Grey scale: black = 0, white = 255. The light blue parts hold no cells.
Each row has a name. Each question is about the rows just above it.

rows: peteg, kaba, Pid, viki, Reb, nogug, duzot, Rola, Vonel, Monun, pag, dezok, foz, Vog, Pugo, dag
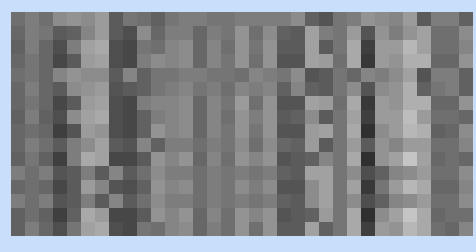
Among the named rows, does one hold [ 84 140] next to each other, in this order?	yes
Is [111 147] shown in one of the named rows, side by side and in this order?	yes
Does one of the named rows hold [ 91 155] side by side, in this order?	yes
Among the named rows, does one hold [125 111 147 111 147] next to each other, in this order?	yes
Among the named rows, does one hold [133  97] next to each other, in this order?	yes
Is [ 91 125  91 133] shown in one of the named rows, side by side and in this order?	yes
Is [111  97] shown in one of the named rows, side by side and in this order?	yes

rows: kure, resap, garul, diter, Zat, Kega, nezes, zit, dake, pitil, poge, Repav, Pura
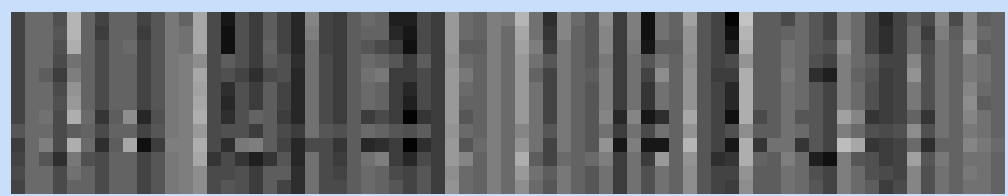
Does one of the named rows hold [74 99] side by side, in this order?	yes
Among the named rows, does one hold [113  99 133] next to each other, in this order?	yes
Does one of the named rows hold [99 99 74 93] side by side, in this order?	no
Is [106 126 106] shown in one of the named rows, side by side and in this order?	yes
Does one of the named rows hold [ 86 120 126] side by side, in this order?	yes
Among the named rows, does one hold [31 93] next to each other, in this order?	no

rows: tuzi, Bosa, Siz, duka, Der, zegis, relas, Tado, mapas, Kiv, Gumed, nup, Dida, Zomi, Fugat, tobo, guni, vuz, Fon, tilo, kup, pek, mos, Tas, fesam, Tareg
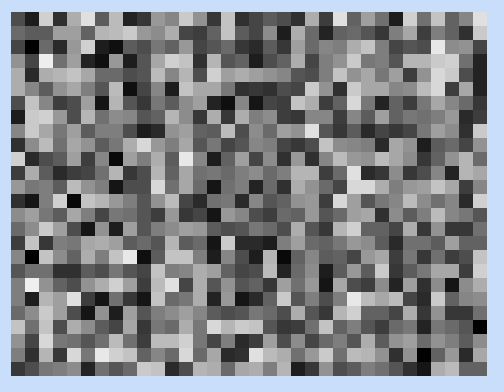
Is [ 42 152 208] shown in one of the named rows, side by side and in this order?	yes
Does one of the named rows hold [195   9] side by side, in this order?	no

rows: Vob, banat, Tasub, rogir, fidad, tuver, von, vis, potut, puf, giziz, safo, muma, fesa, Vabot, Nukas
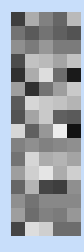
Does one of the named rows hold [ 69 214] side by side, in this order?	no
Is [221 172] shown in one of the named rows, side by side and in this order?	no
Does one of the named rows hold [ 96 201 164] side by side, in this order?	no
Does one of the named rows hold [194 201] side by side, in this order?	no
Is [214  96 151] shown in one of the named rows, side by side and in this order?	yes
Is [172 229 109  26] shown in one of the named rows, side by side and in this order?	no

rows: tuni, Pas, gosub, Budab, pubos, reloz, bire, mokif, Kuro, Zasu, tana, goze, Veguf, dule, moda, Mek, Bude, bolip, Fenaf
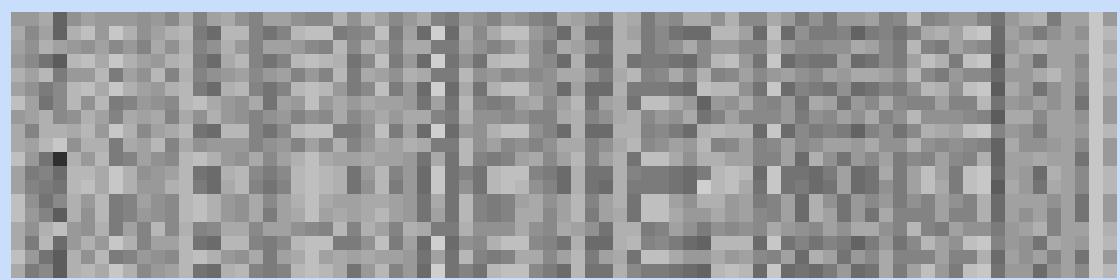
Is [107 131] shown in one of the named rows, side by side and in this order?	yes
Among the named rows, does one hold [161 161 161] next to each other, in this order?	yes
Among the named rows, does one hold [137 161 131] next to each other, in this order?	yes
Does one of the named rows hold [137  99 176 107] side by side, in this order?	no
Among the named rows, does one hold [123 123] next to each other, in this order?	yes
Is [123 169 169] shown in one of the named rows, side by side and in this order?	no

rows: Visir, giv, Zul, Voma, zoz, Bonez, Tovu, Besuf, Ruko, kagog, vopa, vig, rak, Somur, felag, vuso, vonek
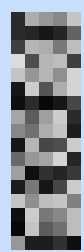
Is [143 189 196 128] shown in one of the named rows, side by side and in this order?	yes
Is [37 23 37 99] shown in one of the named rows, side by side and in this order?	yes

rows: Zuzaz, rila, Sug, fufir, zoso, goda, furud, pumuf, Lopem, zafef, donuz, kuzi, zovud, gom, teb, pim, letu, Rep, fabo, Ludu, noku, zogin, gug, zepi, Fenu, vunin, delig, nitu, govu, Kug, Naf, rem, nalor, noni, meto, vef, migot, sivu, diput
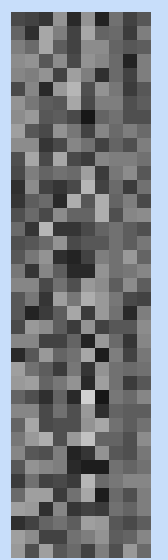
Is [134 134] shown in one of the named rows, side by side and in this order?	yes
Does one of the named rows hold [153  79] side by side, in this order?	yes
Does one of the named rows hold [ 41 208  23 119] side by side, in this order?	yes
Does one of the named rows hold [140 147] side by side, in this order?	yes
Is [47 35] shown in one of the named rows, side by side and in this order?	yes
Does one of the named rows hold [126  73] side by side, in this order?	yes

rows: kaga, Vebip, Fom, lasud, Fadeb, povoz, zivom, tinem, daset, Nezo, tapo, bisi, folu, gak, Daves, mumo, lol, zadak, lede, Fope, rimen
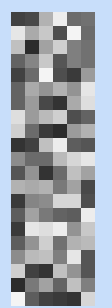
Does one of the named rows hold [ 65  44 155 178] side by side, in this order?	no
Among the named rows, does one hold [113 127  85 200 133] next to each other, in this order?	no
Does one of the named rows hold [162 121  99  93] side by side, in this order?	yes

